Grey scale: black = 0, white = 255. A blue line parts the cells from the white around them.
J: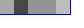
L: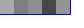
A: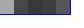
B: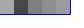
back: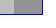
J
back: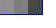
B
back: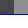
L

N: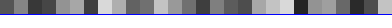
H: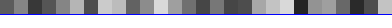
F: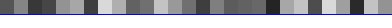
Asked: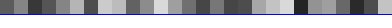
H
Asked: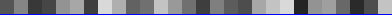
N

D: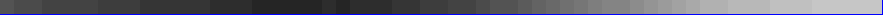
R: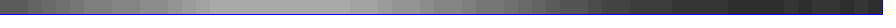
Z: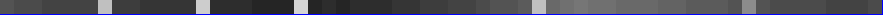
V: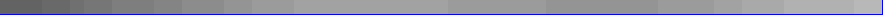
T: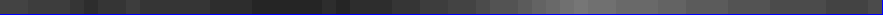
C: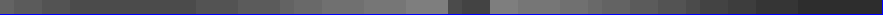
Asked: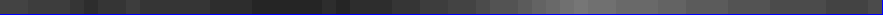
T
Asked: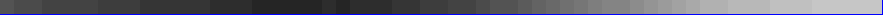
D
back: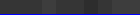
T
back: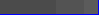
C
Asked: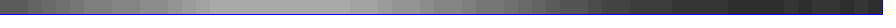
R
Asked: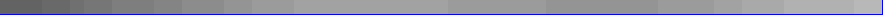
V
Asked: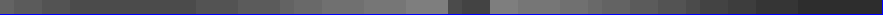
C

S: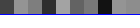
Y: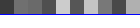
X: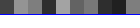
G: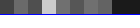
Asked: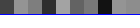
S
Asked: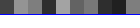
X
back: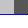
Y
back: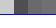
Y

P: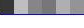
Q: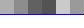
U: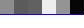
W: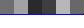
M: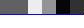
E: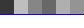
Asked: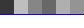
E
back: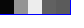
U
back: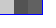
Q

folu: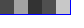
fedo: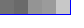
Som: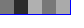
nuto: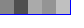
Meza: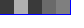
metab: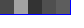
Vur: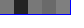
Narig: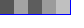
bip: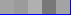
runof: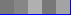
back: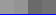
fedo
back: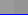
fedo
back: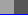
Narig
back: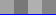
runof

